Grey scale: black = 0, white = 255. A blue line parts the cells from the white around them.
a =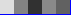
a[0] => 222
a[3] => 137
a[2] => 49

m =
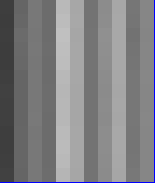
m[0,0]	62
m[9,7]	141
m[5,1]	101
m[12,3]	109
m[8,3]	108
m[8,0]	64
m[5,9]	119
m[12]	[65, 101, 120, 109, 181, 166, 115, 139, 166, 120, 134]
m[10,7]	141
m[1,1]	103
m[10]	[62, 102, 120, 108, 187, 167, 115, 141, 168, 117, 134]
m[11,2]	120
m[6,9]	119
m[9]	[62, 102, 119, 108, 186, 167, 115, 141, 168, 118, 134]
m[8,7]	139
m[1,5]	168
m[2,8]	168
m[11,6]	115
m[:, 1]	[101, 103, 107, 105, 104, 101, 101, 101, 101, 102, 102, 102, 101]
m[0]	[62, 101, 120, 108, 185, 167, 115, 140, 167, 118, 134]
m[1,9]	117
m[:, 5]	[167, 168, 166, 167, 167, 167, 166, 166, 166, 167, 167, 167, 166]
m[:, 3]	[108, 108, 108, 109, 108, 108, 109, 109, 108, 108, 108, 108, 109]
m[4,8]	168
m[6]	[65, 101, 120, 109, 182, 166, 115, 139, 166, 119, 134]
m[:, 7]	[140, 141, 144, 143, 142, 140, 139, 140, 139, 141, 141, 140, 139]
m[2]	[62, 107, 119, 108, 192, 166, 116, 144, 168, 114, 133]
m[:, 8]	[167, 168, 168, 168, 168, 167, 166, 167, 166, 168, 168, 167, 166]
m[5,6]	115
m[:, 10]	[134, 134, 133, 134, 134, 135, 134, 134, 135, 134, 134, 134, 134]

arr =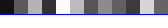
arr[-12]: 18
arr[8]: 97
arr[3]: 50
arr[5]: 187

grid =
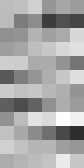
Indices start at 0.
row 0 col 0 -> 189
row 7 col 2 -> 99
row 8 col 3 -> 217
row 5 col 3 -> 174
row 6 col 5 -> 148
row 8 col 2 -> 226
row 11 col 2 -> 188
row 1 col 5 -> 68
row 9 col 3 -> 112
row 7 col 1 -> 77
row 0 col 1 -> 192
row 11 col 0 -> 172
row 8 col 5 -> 241
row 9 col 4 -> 72
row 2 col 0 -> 144
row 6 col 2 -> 198
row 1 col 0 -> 187
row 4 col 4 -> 147
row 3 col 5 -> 224

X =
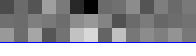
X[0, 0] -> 75
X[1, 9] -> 107
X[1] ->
[111, 108, 127, 121, 109, 141, 152, 132, 81, 107, 123, 103, 109, 114]
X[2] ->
[153, 109, 166, 86, 115, 194, 216, 100, 192, 119, 140, 127, 147, 120]
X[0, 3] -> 159
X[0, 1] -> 107
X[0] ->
[75, 107, 84, 159, 122, 40, 1, 107, 112, 140, 84, 126, 106, 121]
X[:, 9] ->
[140, 107, 119]
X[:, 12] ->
[106, 109, 147]

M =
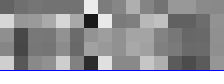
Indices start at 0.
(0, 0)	99
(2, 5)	107
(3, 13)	106
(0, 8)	134
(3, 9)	168
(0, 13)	152
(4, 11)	175
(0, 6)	236
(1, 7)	233
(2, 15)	144
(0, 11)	115
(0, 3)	114
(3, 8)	145
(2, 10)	164
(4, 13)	76
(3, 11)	128
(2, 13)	103
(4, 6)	44
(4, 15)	150
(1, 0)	214
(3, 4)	140
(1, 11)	192
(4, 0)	207
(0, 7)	124
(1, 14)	109
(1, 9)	127

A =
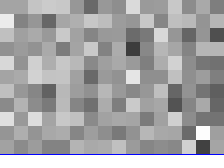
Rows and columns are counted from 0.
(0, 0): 164
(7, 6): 112
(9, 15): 159
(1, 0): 235
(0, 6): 105
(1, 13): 185
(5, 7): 154
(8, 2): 221
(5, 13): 143
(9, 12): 166
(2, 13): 101
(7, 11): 167
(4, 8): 169
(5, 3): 195
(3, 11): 182
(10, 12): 136
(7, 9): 202
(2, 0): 192
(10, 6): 169
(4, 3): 174
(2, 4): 201
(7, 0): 138
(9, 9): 146
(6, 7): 183
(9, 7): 142
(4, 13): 141
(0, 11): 156
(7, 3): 122
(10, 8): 192
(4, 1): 147
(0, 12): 200
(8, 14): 116
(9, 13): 107
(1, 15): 181
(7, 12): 83
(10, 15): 165
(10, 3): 131
